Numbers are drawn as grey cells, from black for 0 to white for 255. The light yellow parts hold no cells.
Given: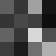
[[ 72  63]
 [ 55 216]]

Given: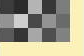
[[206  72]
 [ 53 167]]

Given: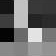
[[193  36]
 [105 227]]

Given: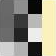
[[ 56 185]
 [ 35 237]]

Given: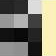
[[179  64]
 [  9  35]]

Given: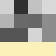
[[105 103]
 [ 85 213]]

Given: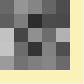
[[126  44]
 [ 70 144]]

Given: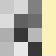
[[ 97 108]
 [ 55 184]]
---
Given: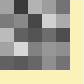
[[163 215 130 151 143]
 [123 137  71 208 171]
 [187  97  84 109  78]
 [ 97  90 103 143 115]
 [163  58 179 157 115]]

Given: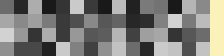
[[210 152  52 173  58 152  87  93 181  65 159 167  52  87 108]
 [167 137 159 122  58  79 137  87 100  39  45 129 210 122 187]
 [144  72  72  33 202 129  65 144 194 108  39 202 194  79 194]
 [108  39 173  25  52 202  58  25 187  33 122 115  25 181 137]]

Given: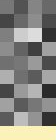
[[127 205 220  48]
 [ 91 189 147  48]
 [ 69 154 181  42]
 [112 119 154  75]
 [175 112  91 167]
 [ 69 105 141  75]
 [141  99  63 161]
 [161  91 119 147]
 [119  83 133 105]]

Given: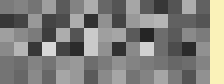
[[138 181  55 215  68  43 202 145  49 138 208 109  76  43 145]
 [159 138 123  61 173  84 202 159 166  90  37 109  90 138 123]
 [123 131 116 159  90 131 173 103  84 166  90  55  84 173  97]
 [116 109 131 116 145 153 109 123 145 131 123 116 103 109 131]
 [116 103 138 103 166 153  90 138 166 116 131 166 123  84 145]
 [ 55  68 153  68  76 173  49 145  68 153 173 181  97  97  84]]

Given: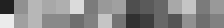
[[235 160 183 137 137 110 129 197 116  48  62 103  84 145 110 129]
 [ 33 145 183 168 175 219 123 153 160  78  90 103 168 197 123 153]]

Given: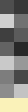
[[140 195]
 [201 152]
 [208 113]
 [ 63  91]
 [125  71]
 [ 78  55]
 [ 99  40]]

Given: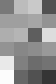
[[121 188 201  81]
 [174 181  94 221]
 [159 159 166 147]
 [147 135 141 153]
 [233 128 108 115]
 [252 102  81  53]]
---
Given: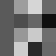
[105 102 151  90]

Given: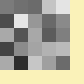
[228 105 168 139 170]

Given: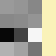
[135 139   7]

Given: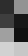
[147  62]

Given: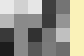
[116  59  49 138]

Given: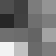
[148 111 108 242]

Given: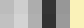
[151  50]

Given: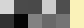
[ 78 105]
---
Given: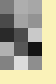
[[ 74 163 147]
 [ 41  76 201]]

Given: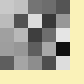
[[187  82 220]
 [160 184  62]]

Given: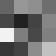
[[ 71  33  67]
 [242 126  72]]

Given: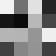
[[ 22  11 184]
 [181 180 149]]

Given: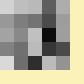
[[152 126 115]
 [163 137 192]]

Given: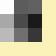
[[168  75  26]
 [186 112  55]]

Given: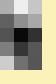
[[ 97 143 168]
 [ 83   9  49]]

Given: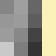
[[151 155  93]
 [156 136  67]]
